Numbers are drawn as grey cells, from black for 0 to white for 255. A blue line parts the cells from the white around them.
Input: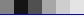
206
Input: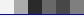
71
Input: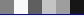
158
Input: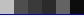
99
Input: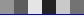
201
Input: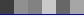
103
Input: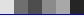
168
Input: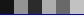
105
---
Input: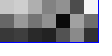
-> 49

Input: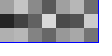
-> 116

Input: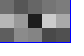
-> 80

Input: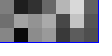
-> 78

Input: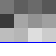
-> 204

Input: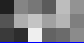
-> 139

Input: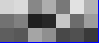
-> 57

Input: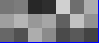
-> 67
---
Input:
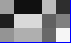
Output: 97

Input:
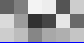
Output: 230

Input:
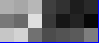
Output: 35

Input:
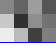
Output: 142

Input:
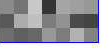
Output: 75

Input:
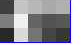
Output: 82

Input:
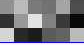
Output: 57

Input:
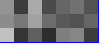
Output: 82

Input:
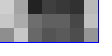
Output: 71
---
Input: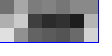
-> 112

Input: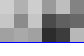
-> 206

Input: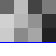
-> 103

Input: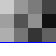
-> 203

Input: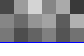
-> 71

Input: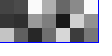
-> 68

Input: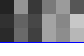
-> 35

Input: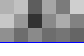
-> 178
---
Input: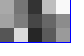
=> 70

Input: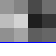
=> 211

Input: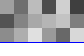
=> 181

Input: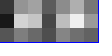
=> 189

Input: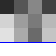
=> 157

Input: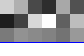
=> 253

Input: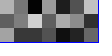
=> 171

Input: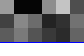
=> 35
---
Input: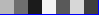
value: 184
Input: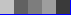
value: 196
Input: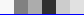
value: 248
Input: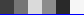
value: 62
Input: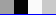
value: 160
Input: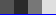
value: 83
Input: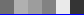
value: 111
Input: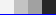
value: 243
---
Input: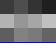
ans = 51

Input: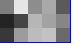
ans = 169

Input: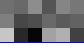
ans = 133

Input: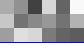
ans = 100

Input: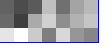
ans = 164

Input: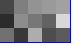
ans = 154
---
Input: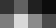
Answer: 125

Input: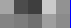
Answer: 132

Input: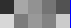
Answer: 215

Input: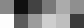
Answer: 253

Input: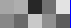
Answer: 136

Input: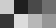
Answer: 54
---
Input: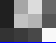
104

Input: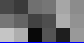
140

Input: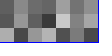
143

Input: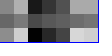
170

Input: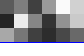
209

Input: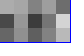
109

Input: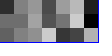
31
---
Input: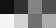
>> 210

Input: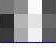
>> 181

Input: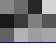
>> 59

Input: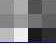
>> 153

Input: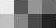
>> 135

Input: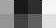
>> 66
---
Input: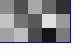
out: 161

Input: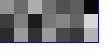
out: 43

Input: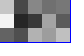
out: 99

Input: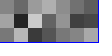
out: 120

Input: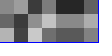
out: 180

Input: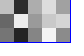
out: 117

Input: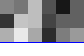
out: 175
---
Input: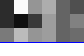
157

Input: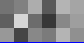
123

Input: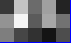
49

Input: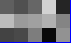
125

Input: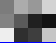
47

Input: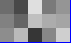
54

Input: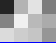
205

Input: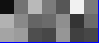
150

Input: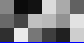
62
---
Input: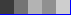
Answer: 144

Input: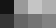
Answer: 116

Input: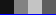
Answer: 196

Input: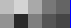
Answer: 85

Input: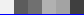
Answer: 163

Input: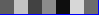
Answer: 215
